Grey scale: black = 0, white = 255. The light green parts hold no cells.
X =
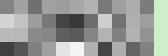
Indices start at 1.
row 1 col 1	133
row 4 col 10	100
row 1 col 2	162
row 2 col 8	207
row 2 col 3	157
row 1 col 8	120
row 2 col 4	119
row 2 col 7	108
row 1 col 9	158
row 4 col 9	174
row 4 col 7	176
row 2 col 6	56

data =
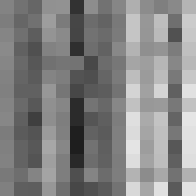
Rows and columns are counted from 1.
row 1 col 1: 131
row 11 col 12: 191
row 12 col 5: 126
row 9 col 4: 142
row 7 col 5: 118
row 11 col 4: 167
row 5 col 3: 87
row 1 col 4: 145
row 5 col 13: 135
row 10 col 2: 91
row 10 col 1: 124
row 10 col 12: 191
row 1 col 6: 50
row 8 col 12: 154
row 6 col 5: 126
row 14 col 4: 151
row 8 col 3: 88
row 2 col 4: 157
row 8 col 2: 106
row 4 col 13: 124
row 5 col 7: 72
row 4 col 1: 138
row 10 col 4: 155
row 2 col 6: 70
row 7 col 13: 96
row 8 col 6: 43
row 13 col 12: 168
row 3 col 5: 138
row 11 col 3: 88
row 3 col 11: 150
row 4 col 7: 110
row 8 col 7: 116
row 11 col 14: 225
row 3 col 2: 112
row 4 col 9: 136
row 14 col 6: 71
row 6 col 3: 91

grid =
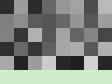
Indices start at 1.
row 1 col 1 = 45
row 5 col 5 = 39
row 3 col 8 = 71
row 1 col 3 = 43
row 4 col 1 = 47
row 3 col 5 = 163
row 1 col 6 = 162
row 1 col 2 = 155
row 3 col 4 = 87
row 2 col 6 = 149
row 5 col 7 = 208
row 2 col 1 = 128
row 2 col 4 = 86

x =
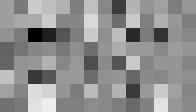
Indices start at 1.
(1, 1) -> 159
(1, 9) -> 60
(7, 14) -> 134
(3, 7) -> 201
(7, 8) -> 136
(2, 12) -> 175
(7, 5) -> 148
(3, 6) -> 125
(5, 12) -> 149
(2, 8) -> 151
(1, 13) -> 125
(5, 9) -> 84
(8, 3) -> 225
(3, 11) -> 123
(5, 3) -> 151
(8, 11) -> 129
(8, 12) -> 226
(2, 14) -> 126
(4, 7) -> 110
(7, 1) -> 160
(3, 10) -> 41
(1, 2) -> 121
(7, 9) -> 179
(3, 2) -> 123
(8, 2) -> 120
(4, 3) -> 134
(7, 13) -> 160
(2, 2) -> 168
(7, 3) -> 220
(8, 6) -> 128
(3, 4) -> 31
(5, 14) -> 132
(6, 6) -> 153

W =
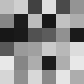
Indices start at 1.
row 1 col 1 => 191
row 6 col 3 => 216
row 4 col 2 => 154
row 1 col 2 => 207
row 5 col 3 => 173
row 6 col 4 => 137
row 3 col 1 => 23
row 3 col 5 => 145
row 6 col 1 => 214
